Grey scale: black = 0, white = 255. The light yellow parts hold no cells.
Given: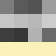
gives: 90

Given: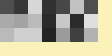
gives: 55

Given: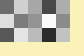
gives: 208

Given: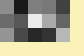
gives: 25

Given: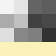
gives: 229

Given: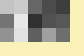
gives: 203

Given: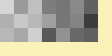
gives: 154

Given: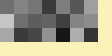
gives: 132
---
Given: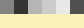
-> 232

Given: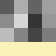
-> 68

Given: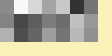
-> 184

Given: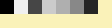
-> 136

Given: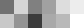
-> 185

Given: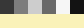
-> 246

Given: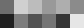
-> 53
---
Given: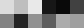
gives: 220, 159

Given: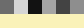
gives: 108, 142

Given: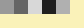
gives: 153, 176

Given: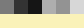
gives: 122, 215

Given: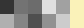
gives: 52, 204

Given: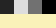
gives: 36, 1

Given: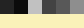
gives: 35, 142
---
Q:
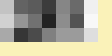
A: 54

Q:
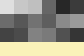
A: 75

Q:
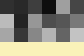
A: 55

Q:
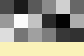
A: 117

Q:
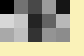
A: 191

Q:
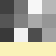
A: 241
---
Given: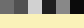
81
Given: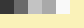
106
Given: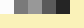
122
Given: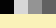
215
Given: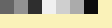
145
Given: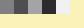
78
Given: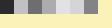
193
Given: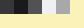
26
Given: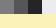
86
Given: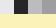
38
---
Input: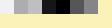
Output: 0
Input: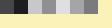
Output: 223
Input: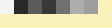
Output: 112
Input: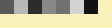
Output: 112
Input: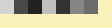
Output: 50
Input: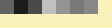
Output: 148
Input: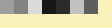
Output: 43
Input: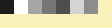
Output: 78
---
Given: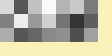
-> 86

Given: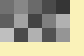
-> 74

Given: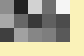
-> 161

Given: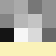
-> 246

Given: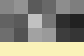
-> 82

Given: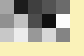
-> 236

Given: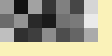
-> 48

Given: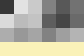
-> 152

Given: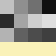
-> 97
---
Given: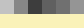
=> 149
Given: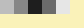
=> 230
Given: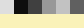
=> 96
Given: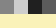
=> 91
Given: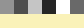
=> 105
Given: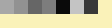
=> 56
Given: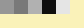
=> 229
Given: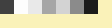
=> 27
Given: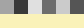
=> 85
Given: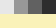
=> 46
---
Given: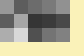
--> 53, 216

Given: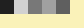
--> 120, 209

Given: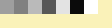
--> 87, 255

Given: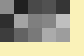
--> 127, 191

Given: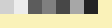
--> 127, 236

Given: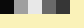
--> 232, 232

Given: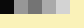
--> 116, 211

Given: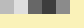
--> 103, 222

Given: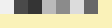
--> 186, 240
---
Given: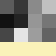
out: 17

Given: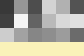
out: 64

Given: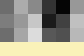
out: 125

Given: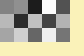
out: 185

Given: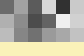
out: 176

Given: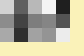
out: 140
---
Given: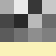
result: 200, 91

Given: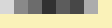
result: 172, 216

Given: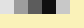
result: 200, 226

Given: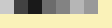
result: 153, 202

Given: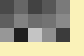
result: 122, 151

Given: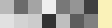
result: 64, 225

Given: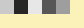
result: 158, 202

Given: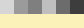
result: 61, 214
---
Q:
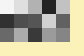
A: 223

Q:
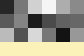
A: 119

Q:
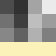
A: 49

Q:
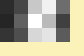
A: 70

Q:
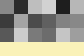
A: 43

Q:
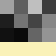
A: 95
